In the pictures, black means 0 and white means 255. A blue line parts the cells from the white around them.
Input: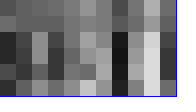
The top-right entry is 108
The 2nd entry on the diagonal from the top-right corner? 153
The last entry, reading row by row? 108
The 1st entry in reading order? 82
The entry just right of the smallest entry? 153
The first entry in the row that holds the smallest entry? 40
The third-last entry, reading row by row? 128
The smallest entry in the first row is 75
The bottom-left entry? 47
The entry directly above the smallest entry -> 25
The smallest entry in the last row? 33
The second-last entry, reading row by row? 219
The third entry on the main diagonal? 141
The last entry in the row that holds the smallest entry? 55
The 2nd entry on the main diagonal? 96
